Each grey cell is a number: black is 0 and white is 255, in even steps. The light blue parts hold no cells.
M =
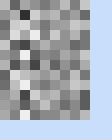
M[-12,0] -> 188
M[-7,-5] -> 137
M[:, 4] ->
[121, 168, 121, 129, 176, 137, 168, 152, 121, 168, 191, 137]
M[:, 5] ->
[146, 182, 155, 201, 146, 128, 100, 173, 146, 182, 146, 137]
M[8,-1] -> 185
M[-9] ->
[129, 219, 166, 236, 129, 201, 146, 179, 119]
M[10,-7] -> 95
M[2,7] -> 199
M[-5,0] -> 100
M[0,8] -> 198
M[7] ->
[100, 219, 190, 175, 152, 173, 125, 189, 119]
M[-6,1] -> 85
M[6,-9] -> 179
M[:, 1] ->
[100, 175, 204, 219, 100, 130, 85, 219, 190, 175, 145, 130]
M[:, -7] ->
[166, 47, 214, 166, 71, 238, 143, 190, 238, 71, 95, 238]
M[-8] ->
[198, 100, 71, 145, 176, 146, 146, 106, 119]
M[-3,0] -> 149
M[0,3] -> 145
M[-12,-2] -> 127
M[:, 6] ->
[187, 132, 160, 146, 146, 167, 146, 125, 160, 132, 111, 167]

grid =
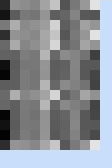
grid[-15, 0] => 41
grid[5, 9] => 63
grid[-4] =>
[5, 94, 121, 114, 146, 93, 101, 132, 88, 70]
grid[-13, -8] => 138
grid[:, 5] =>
[195, 94, 210, 196, 214, 104, 93, 93, 103, 212, 102, 93, 91, 89, 198]
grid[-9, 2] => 119
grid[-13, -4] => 94
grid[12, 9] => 87
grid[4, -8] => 134
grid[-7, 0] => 93
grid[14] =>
[45, 148, 144, 135, 166, 198, 88, 122, 150, 227]
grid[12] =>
[17, 91, 120, 119, 147, 91, 98, 135, 88, 87]
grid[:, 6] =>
[84, 101, 94, 86, 101, 139, 97, 99, 138, 97, 137, 101, 98, 100, 88]
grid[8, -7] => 118
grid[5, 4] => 181
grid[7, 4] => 147
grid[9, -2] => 165
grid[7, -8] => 123
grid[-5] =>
[103, 95, 122, 118, 182, 102, 137, 127, 117, 68]
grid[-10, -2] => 115
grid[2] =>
[121, 173, 138, 145, 157, 210, 94, 115, 161, 149]
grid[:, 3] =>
[133, 117, 145, 136, 143, 120, 120, 117, 118, 144, 118, 114, 119, 116, 135]
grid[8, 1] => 95
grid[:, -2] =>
[152, 88, 161, 150, 164, 115, 89, 88, 115, 165, 117, 88, 88, 90, 150]
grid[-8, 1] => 94
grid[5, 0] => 98

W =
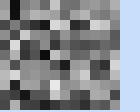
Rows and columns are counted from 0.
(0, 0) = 152
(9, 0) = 76
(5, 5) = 192
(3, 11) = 89
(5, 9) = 146
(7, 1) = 214
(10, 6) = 77
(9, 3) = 84
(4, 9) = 84
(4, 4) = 139
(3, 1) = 72
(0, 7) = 112
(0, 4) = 105
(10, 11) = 148
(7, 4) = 138
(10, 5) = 55
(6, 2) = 142
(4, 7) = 82
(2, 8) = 63
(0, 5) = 196
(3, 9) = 139
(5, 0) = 110
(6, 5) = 82
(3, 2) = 202
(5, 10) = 120
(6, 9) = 75
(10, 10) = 86
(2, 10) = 195
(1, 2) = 144
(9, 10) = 166
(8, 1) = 33
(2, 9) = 211
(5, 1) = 178

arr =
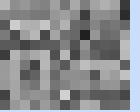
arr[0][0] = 183
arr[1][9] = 143
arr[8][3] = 116
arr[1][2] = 129
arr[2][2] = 178
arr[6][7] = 153
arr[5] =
[60, 180, 148, 169, 181, 79, 184, 69, 134, 99, 83, 79, 185]
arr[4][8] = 147
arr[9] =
[66, 165, 139, 147, 145, 100, 209, 77, 111, 90, 88, 92, 71]
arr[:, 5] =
[160, 151, 143, 164, 93, 79, 123, 104, 117, 100, 130]
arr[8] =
[152, 165, 129, 116, 171, 117, 130, 144, 150, 124, 147, 149, 111]
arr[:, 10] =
[176, 142, 113, 106, 91, 83, 174, 168, 147, 88, 101]
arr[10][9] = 167
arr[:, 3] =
[136, 121, 175, 183, 84, 169, 68, 98, 116, 147, 118]
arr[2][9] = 133
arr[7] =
[155, 169, 82, 98, 167, 104, 143, 143, 139, 83, 168, 157, 193]
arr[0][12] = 57
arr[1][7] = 141
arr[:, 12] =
[57, 44, 103, 161, 189, 185, 93, 193, 111, 71, 110]
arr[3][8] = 32
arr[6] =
[154, 168, 119, 68, 183, 123, 89, 153, 189, 172, 174, 175, 93]
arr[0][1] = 142
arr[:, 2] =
[151, 129, 178, 159, 67, 148, 119, 82, 129, 139, 165]
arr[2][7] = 106
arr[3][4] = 71
